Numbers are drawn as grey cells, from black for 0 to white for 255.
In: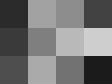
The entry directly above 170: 127
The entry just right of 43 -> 162
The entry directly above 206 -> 66
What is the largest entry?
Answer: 206

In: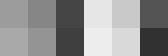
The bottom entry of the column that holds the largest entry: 237
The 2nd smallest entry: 63
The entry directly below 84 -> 49
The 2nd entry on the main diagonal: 148

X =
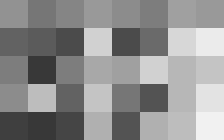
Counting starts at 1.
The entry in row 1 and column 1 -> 146
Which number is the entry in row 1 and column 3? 133
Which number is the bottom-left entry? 63
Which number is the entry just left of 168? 125
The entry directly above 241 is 227
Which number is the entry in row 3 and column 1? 125
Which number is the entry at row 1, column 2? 118
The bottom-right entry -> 241
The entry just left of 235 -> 215
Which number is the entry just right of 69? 176
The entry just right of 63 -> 56

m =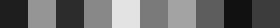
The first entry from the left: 30
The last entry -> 60
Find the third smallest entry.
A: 44

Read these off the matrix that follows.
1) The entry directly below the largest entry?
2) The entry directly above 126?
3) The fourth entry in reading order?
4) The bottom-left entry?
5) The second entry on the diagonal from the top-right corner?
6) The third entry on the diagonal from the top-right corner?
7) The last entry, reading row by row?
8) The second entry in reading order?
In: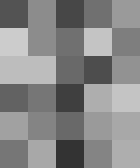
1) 189
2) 154
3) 112
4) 118
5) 196
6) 105
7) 174
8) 140

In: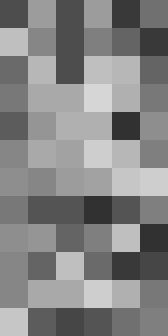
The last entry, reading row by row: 127
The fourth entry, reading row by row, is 156
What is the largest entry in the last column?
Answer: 206
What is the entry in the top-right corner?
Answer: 112
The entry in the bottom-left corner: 198
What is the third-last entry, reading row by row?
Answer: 84
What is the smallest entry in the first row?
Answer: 57
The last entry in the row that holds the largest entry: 120
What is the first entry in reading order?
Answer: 77
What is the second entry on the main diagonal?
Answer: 134
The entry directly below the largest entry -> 176
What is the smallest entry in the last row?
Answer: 70
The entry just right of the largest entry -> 176
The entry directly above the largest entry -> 191
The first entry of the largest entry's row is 120
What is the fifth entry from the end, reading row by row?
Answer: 92
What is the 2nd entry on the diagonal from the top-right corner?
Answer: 100

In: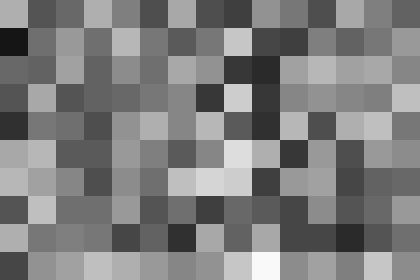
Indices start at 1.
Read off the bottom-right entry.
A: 140
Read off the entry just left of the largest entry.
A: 198
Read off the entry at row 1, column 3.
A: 104
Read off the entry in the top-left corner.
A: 175
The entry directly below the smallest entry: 104
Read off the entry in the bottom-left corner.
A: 70
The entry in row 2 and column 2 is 111
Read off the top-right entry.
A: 98
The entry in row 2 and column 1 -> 21
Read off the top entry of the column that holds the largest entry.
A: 146
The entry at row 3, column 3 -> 161
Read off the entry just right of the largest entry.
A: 140

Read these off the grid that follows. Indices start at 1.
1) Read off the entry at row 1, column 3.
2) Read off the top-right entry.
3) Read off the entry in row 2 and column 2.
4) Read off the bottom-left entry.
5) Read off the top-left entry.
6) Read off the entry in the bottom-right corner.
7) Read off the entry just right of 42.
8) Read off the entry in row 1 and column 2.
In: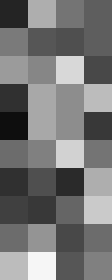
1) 116
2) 94
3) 86
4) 188
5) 36
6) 128
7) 174
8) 174

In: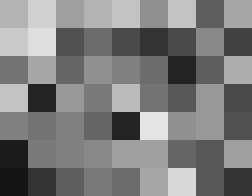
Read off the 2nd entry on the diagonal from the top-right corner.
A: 137
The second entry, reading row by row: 209
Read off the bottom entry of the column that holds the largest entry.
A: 167
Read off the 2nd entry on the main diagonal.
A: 222
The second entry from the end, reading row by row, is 88
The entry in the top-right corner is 167
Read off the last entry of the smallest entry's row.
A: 51
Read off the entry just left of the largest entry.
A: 35
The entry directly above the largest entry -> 115
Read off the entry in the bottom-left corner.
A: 20
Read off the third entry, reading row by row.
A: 159
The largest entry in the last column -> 173
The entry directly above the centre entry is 129
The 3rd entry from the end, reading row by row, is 216
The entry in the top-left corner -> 179
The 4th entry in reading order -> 179
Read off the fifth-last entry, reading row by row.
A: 108
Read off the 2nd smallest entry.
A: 27
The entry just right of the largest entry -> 144

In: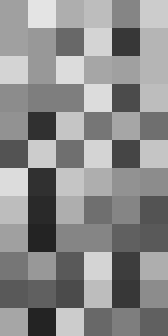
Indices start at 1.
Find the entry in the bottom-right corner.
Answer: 96
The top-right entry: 204
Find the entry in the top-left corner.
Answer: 160
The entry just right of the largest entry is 174
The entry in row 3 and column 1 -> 212
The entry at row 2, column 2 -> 152
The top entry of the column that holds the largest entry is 228
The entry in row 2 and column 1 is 160
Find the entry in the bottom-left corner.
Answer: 166
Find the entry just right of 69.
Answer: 197

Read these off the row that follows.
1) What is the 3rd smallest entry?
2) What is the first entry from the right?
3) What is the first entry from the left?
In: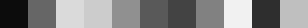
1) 67
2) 191
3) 12

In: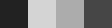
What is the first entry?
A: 34
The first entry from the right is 70
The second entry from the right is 172

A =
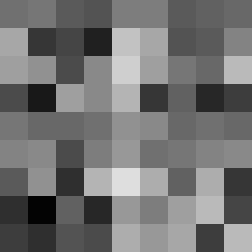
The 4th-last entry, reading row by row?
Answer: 152
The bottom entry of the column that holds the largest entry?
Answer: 173
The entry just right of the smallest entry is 97
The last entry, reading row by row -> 186
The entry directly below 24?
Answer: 104
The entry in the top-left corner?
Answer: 112
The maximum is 222
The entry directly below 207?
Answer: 180
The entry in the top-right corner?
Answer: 104
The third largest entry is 194
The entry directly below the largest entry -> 152
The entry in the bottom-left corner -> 61
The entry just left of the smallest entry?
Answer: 47
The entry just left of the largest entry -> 180
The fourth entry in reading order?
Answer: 83
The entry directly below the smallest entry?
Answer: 47
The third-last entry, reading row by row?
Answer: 167
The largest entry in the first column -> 167
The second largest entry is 207
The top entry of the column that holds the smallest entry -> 118
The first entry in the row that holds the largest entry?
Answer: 90
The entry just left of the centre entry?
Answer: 112
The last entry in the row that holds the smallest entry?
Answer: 69
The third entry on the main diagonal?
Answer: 75

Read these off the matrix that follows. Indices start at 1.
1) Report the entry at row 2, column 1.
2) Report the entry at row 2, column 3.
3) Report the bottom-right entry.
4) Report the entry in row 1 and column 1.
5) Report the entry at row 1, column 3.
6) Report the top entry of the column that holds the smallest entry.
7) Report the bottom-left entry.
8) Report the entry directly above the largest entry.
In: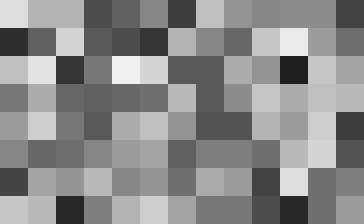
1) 46
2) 213
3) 156
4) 221
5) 179
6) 140
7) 198
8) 76

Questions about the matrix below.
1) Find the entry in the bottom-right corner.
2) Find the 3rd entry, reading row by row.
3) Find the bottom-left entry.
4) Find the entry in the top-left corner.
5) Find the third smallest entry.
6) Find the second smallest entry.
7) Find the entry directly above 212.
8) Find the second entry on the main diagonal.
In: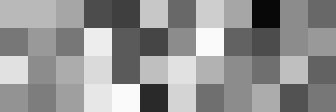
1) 119
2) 166
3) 147
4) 185
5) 63
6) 41
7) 225
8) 153
